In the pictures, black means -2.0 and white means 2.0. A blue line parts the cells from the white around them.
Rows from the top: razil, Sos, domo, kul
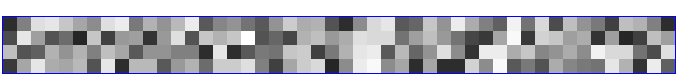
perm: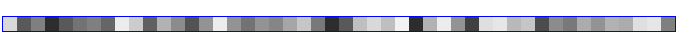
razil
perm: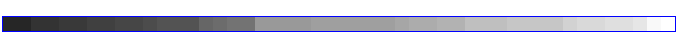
Sos
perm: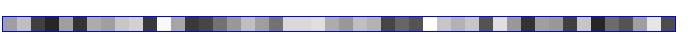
Sos
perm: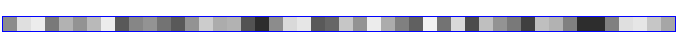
razil
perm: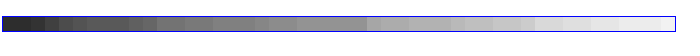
domo

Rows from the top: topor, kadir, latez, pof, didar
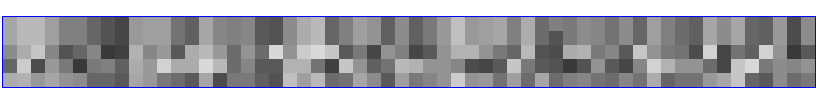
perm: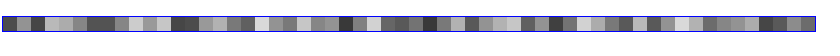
pof
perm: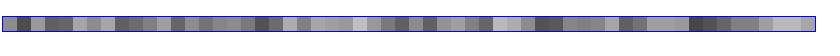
kadir
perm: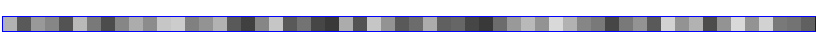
pof
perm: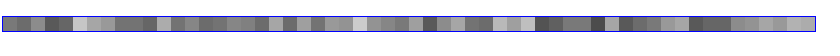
didar

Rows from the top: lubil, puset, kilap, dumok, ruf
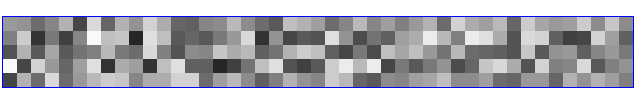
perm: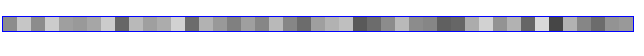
lubil
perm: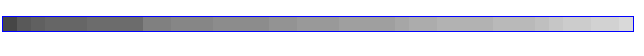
ruf
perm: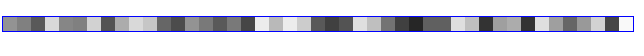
dumok

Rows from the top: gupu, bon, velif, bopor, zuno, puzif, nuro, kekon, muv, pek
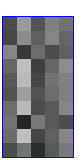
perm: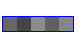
bon
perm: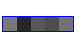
kekon

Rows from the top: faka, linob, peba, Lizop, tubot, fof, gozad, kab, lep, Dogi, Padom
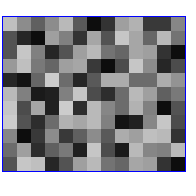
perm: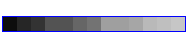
Padom
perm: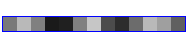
fof
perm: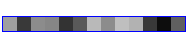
faka
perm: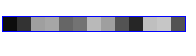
Padom
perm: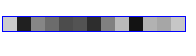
kab
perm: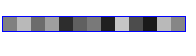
Dogi
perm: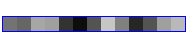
peba

